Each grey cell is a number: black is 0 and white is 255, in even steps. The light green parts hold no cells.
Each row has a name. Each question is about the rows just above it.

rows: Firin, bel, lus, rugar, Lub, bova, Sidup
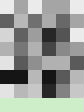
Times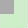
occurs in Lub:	0
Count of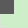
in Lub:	2
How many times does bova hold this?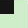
3
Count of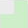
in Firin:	3
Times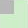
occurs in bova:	2

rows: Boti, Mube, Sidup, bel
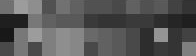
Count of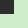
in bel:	1
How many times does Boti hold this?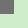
2
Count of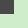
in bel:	4
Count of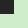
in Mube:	1

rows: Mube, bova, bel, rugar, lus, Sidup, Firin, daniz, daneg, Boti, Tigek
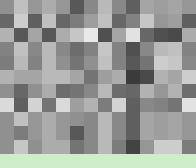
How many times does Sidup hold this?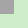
4
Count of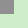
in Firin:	2
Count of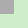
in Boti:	1

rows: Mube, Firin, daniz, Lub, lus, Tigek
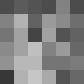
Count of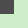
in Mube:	3
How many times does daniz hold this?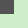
1

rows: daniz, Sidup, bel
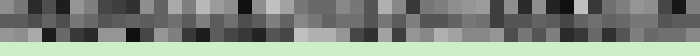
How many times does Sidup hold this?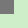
6
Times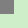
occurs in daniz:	5
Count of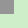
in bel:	7
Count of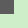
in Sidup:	11

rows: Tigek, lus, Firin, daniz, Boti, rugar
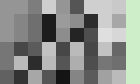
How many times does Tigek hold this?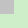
0
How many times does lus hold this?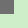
1
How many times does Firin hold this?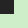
1
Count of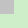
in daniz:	2
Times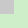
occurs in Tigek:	1
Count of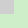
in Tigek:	3

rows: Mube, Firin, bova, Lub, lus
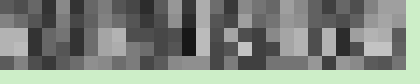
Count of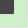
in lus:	2
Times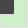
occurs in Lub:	3
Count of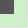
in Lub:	3
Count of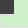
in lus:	3
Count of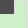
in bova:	6
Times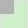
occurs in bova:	6
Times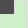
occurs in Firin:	2

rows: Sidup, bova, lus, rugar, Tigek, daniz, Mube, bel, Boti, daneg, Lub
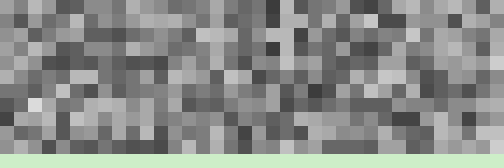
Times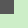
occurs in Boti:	2
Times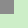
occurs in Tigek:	1
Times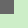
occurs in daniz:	4

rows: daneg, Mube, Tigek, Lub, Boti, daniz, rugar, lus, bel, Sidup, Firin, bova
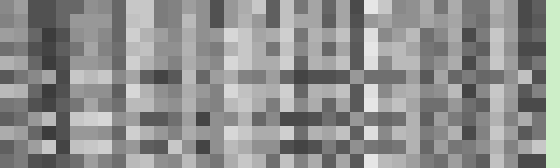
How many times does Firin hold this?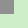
6
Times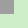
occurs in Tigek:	5
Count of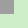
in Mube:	0
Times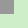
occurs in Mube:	8

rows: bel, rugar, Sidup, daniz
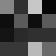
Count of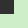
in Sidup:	2
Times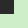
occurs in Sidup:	1
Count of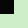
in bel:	1
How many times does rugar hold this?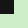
0
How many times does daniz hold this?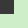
2

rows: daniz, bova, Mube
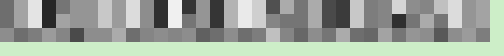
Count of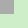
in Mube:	2
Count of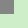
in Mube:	4
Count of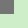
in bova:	5
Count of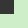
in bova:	1
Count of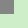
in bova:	2

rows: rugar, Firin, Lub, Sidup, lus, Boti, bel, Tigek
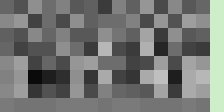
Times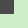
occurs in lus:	3
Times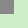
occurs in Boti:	0

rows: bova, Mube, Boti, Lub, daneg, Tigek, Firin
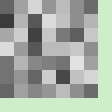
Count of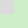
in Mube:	1
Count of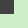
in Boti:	1

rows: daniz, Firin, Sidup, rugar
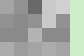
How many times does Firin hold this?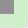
3
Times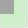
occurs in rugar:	2
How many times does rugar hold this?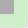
2
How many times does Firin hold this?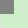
0
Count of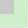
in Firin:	1
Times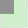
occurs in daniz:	1
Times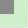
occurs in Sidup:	4

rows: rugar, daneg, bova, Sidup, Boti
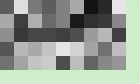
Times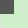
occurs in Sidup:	1
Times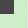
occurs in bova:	2
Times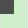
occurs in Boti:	1

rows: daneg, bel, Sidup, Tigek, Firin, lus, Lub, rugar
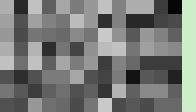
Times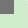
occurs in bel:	1
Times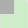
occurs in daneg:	3
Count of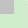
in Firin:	2
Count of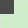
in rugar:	4
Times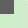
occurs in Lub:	4
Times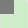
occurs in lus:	3

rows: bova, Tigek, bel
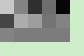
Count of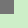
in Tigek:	1
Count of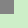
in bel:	1
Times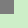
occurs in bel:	4
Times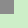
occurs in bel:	0

